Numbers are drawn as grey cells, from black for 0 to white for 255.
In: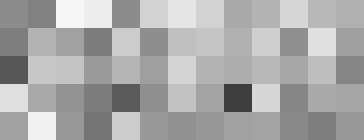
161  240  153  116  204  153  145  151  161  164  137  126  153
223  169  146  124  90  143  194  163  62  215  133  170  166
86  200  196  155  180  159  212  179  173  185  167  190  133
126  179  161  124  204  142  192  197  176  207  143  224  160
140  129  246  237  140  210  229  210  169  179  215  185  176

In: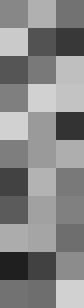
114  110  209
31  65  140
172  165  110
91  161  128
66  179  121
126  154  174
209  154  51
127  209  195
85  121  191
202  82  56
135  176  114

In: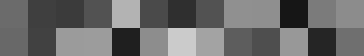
104  65  155  156  31  141  203  163  93  78  152  37  111
107  63  59  82  179  74  47  82  144  143  22  123  140

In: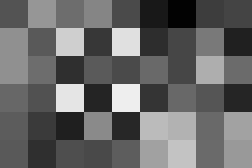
89  47  78  73  93  161  195  106  153
92  58  31  138  39  187  178  105  162
103  81  229  36  238  52  104  85  37
144  109  47  90  74  105  70  174  107
144  89  207  55  224  45  70  121  32
83  150  109  133  74  24  2  61  68

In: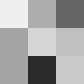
164  43  203
163  213  192
239  172  102

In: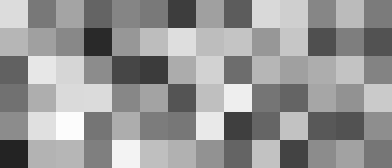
35  179  182  127  243  191  177  146  100  194  67  140  162  118
140  224  252  117  173  124  119  233  63  101  194  88  82  142
113  174  218  219  135  163  84  191  238  117  100  166  146  202
97  231  214  140  70  59  172  210  109  182  160  173  195  131
182  160  136  41  151  189  222  189  196  151  198  79  126  82
220  120  164  100  133  121  61  160  92  217  207  134  187  123
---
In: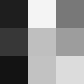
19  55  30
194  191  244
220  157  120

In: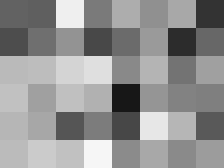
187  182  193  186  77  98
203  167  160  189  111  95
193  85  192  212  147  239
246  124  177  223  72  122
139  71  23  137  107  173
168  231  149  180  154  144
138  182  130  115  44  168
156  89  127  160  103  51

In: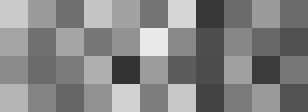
180  139  164  202
131  107  113  155
102  123  165  111
145  176  118  197
210  51  145  162
125  156  233  116
199  92  137  214
67  76  78  56
122  160  135  107
154  59  103  155
82  119  80  107

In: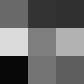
8  219  105
116  126  51
94  178  48

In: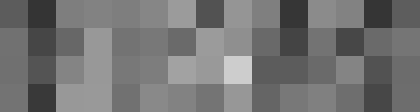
115  112  113  92
57  84  70  52
152  132  103  126
153  152  152  130
113  120  115  126
137  125  120  134
130  162  106  155
116  153  155  82
151  205  143  149
101  92  105  127
120  92  68  54
128  106  115  139
110  132  71  130
71  82  106  53
109  108  117  93

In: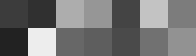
34  60
237  48
103  173
94  150
74  68
113  195
146  124

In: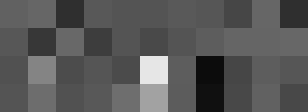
84  81  87  97
109  132  55  102
81  76  104  47
88  85  61  88
110  75  84  84
162  230  73  84
92  93  84  89
16  12  93  86
72  70  101  70
97  93  101  102
72  86  103  47
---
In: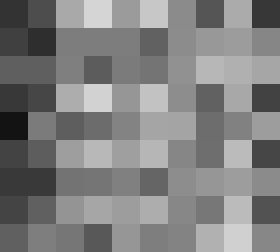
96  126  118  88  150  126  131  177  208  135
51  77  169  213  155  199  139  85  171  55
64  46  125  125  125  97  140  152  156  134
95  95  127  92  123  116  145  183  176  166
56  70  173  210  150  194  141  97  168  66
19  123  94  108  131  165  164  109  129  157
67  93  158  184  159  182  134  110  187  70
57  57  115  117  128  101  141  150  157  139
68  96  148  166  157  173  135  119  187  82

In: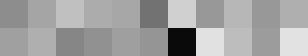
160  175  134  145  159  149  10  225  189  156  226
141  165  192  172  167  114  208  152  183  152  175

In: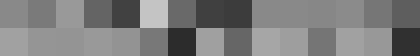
161  149  148  153  147  120  44  160  102  166  158  117  161  152  48
137  122  153  100  65  196  105  64  60  137  137  135  139  118  94

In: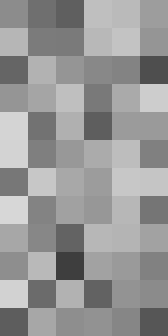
93  167  142  146  134  86
140  111  95  191  186  157
182  123  122  184  195  149
101  178  149  136  131  78
149  165  191  121  170  205
212  114  176  94  155  154
211  127  152  171  189  128
119  199  168  156  199  197
215  131  161  151  183  117
167  135  99  183  180  162
142  185  62  162  154  129
210  107  178  98  147  139

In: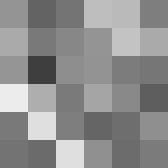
115  107  223  144  108  123
148  99  116  190  186  126
170  121  135  148  195  170
149  62  142  147  124  118
236  174  122  165  137  94
121  223  126  101  110  143

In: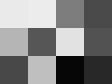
72  191  6  40
234  236  125  74
181  86  226  82

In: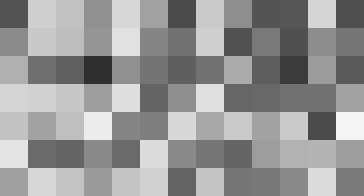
159  215  195  154  195  208  100  196  117  120  137  219  121
83  207  193  144  215  161  75  202  142  84  85  214  79
138  201  189  149  225  133  114  207  81  121  80  140  118
176  111  96  47  144  116  95  113  170  94  59  156  89
212  209  199  157  222  100  142  223  102  104  113  113  162
194  162  191  237  133  126  216  168  202  162  202  75  244
227  107  100  137  106  220  137  117  101  157  178  180  157
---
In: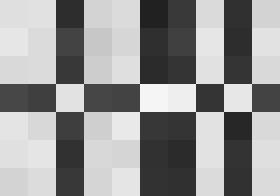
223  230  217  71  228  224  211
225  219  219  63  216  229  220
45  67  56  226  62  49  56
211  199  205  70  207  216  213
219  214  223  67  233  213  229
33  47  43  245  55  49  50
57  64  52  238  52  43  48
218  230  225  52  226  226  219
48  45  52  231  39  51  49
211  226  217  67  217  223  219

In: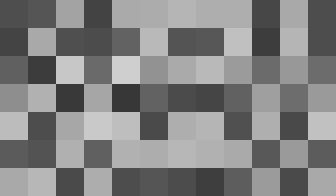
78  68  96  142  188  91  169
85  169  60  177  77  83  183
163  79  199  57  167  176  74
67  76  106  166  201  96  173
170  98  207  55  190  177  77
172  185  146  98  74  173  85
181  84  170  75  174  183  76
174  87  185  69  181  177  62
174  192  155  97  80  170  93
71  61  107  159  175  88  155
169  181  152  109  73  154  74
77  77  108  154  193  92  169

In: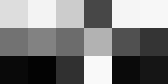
221  114  9
243  130  3
204  108  48
71  178  249
245  80  10
247  52  21

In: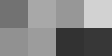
114  145
168  156
151  50
210  55

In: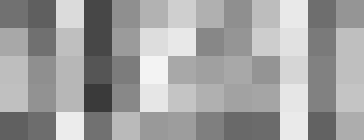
113  168  190  192  96
95  112  143  146  109
219  191  183  183  236
71  71  85  58  113
143  155  124  136  186
178  221  243  230  153
207  232  168  196  157
176  135  160  176  127
143  149  168  162  105
189  205  148  165  107
233  225  214  230  234
110  122  129  129  98
149  191  191  196  173

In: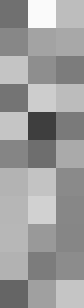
112  135  196  116  197  133  179  182  183  178  101
250  163  142  205  62  110  195  209  153  124  160
189  168  124  188  122  170  138  135  134  140  197

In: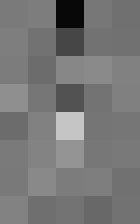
122  126  124  143  108  122  121  130
125  114  108  118  129  131  137  111
8  70  135  82  197  148  124  115
119  114  138  115  117  119  126  104
112  113  129  128  118  121  113  114

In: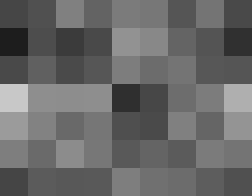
70  29  73  200  155  126  69
80  77  96  142  130  106  91
128  59  74  141  105  140  88
99  73  86  142  118  119  89
123  146  125  47  79  89  126
119  136  108  71  74  100  112
85  100  116  109  128  91  108
116  84  87  124  101  123  93
73  48  85  175  148  116  80
